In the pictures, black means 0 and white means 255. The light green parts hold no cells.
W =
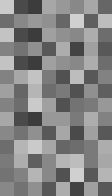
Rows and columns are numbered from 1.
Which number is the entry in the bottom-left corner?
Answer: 136
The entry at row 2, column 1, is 109
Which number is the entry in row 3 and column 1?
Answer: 195
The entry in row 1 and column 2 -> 74
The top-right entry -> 102
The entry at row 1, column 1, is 202
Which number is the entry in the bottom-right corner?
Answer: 88
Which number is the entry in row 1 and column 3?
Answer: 60
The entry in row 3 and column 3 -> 60

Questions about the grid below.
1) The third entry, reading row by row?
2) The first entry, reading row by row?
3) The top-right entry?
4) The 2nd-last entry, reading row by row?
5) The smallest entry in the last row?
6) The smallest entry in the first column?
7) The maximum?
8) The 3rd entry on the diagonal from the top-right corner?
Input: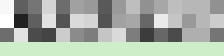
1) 117
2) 247
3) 145
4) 175
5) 60
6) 109
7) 255
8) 175

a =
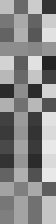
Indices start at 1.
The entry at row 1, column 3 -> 204
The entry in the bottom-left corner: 127
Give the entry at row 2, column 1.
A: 119
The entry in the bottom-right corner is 197
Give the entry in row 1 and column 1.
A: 191
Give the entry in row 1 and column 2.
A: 105
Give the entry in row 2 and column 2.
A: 169
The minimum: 36
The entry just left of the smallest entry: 225
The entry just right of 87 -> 225
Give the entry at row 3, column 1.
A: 99
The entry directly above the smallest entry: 149
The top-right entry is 51
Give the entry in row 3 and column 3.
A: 87

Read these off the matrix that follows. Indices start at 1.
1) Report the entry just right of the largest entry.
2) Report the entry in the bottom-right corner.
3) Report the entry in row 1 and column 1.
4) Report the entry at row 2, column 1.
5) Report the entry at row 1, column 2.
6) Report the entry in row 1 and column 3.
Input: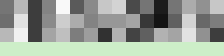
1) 90
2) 61
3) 117
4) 110
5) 184
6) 61

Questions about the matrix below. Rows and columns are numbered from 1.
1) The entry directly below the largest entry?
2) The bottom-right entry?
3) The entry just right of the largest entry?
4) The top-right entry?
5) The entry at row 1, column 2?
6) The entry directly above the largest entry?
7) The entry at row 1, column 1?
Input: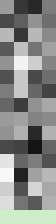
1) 206
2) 176
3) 33
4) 124
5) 55
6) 227
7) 154

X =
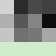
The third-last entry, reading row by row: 113
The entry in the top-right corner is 65
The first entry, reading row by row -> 210
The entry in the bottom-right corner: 167

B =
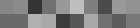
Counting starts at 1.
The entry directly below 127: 169
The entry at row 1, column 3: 52
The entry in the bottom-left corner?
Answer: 106
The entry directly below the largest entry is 86
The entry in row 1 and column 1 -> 133
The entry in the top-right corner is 146

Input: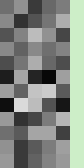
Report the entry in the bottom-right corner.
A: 153
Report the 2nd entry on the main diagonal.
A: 50
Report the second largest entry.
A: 203
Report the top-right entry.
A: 124
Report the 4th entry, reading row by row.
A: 104
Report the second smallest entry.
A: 14
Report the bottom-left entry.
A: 153
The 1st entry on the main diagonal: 111
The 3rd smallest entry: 22
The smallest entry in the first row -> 58
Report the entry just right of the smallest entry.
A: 159
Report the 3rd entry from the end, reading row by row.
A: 98
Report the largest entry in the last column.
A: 181

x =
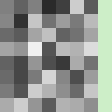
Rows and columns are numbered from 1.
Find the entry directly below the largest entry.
149
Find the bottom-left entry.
171
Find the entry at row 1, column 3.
128
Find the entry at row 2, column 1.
134
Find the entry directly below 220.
114
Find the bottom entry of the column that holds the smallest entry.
91
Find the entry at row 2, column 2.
50
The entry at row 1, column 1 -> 128
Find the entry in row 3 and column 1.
106
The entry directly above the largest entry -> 164
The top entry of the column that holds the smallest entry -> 42
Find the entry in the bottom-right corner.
142
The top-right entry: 91
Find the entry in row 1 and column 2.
98

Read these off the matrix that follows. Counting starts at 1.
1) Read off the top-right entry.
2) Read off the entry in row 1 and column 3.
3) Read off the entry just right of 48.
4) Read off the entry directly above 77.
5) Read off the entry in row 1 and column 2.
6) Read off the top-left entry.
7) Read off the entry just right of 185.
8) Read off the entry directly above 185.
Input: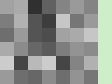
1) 132
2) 48
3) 97
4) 61
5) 170
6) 162
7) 204
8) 103
